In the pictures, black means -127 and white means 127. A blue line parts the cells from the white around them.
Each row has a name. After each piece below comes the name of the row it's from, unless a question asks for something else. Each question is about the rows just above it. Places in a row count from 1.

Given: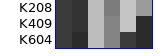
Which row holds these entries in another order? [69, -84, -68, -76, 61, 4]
K409
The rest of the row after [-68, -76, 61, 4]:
[69, -84]
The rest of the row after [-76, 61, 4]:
[69, -84]

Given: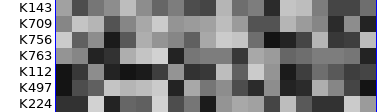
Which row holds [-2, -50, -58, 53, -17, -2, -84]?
K143
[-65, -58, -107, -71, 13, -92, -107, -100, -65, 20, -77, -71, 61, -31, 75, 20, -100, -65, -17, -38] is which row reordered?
K112
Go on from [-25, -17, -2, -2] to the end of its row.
[-9, -92]
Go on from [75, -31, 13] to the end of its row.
[-100, -38, 46, 20, 6, -31, 40, 75, 68, -17, -107, -92, -58, 53, -71, -65, 61]

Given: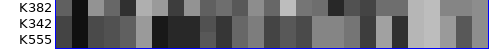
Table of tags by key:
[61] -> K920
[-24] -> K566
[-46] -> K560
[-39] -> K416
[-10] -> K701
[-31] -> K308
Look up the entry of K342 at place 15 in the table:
K416
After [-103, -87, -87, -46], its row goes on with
[-73, -24, -2, -59, -39, -53, 5, 5, -10, -66, 33, -79, 54, 61, 26, -39, 13]
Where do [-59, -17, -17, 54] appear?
K382
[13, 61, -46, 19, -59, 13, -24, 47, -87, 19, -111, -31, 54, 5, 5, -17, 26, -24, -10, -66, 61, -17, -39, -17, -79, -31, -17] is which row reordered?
K382

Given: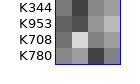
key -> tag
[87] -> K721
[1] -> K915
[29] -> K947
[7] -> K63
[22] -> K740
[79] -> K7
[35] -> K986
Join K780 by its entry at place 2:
K947
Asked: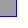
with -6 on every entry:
[23]
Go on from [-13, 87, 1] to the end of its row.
[29]
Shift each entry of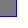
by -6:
[-11]
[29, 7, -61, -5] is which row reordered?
K344
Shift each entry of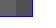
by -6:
[-34, -53]
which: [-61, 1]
K780

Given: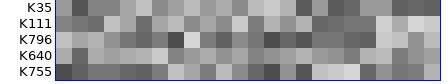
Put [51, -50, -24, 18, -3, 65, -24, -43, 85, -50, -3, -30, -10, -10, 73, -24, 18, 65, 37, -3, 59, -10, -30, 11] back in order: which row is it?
K755
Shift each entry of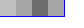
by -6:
[59, 31, -24, 31]
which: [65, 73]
K755
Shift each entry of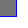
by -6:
[-16]
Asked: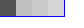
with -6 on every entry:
[-49, 59, 67, 79]
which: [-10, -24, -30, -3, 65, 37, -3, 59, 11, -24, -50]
K755
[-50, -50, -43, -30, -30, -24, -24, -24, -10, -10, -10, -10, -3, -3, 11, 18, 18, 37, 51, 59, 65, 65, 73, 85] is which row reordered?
K796

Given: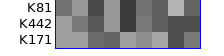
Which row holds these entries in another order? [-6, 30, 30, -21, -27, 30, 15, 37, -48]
K171
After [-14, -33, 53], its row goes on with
[-27]
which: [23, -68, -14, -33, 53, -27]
K81
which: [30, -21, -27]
K171
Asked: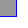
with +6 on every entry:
[29]
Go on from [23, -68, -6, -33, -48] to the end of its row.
[-48]
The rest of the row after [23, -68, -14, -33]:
[53, -27]

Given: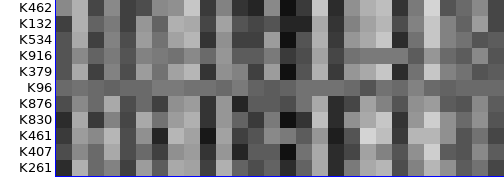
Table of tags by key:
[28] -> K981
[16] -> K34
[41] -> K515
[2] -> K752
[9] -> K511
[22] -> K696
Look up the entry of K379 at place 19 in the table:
K696
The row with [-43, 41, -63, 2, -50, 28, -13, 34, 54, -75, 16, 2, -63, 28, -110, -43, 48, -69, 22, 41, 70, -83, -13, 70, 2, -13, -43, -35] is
K379
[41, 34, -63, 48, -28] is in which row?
K261
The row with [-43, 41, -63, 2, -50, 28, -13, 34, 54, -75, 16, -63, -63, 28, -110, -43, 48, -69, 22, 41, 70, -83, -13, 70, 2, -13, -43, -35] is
K534
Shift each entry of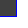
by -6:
[-69]
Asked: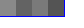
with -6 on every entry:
[3, -34, -11, -49]
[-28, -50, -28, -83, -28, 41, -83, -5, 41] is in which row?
K261

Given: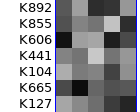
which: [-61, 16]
K104
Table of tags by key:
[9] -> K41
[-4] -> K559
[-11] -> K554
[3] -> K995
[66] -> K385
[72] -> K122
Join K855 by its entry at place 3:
K554
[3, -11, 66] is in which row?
K855

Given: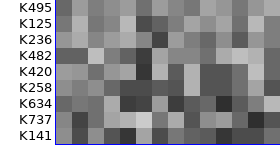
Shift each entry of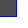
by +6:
[-45]
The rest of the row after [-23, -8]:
[-15, 43, -66, -59, 28, -66, -36, -23, -80, -36, -1, 56]
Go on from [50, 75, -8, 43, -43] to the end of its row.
[14, 28, -23, -80, -43]
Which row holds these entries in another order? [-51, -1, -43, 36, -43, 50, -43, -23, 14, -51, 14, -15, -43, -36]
K258
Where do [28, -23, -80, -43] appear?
K737
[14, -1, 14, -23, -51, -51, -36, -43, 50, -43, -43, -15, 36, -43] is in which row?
K258

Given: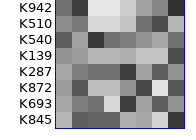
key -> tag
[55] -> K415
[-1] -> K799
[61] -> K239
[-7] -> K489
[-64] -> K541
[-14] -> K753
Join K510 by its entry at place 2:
K489
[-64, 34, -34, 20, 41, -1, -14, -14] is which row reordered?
K287
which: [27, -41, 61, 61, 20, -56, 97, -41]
K872

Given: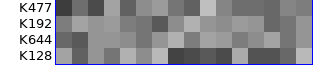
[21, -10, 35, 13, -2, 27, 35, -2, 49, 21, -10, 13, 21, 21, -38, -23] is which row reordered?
K644
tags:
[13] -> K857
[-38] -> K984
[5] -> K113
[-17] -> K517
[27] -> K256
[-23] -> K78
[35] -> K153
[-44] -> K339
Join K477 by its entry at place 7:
K256
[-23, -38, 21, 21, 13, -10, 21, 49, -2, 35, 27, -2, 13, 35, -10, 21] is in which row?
K644
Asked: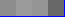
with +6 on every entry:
[19, 33, 27, -17]
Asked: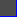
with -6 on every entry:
[-58]
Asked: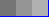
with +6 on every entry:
[-4, 27, 55]

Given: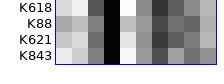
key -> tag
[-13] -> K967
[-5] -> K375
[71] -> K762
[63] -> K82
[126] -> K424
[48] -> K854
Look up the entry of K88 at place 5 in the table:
K82
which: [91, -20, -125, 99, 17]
K621
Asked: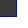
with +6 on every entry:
[-62]
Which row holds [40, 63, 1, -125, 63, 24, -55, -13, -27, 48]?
K88
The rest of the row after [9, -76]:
[-33, 9, 55]

